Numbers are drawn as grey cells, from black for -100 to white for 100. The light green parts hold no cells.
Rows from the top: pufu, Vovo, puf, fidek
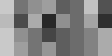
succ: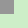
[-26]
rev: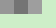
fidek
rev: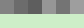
fidek
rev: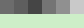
puf
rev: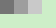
fidek

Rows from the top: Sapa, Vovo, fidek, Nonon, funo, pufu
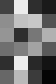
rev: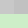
Vovo
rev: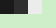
Sapa
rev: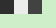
Sapa
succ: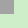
[-30]
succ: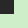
[-85]
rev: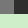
fidek

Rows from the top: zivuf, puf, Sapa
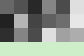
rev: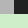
puf
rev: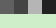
puf
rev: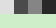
zivuf
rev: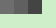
puf
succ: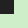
[42]

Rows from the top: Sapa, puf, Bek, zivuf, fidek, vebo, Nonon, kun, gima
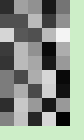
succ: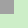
[14]
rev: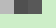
Bek
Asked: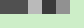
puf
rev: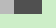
puf
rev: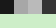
fidek
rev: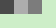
Nonon
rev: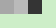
fidek

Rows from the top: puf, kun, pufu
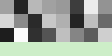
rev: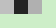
kun
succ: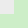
[15]
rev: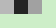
puf
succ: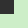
[-34]
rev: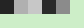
kun
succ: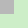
[26]

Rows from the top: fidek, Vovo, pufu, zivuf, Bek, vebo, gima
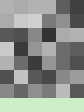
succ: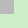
[-31]
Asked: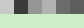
zivuf
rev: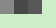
vebo
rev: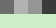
zivuf

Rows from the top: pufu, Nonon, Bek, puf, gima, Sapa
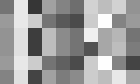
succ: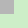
[-9]
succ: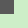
[-41]

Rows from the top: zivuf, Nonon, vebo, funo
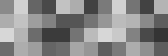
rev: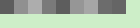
funo
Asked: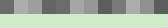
funo
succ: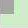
[18]
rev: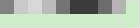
vebo

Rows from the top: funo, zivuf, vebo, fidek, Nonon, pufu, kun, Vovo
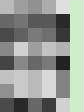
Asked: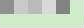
kun

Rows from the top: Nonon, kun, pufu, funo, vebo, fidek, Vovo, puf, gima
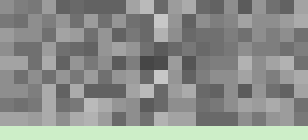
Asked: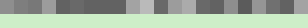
Nonon
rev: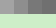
puf
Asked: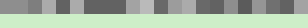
Vovo
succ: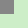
[28]

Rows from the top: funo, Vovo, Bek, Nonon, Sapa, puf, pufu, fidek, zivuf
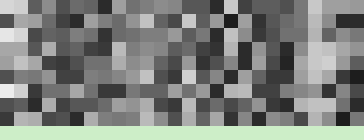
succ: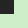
[31]
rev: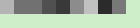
Bek
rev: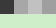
puf
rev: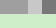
funo

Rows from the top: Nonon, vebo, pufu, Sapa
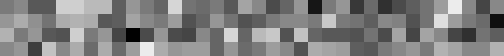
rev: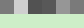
pufu
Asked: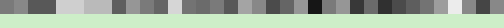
Nonon
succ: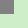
[-36]
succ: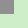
[-10]

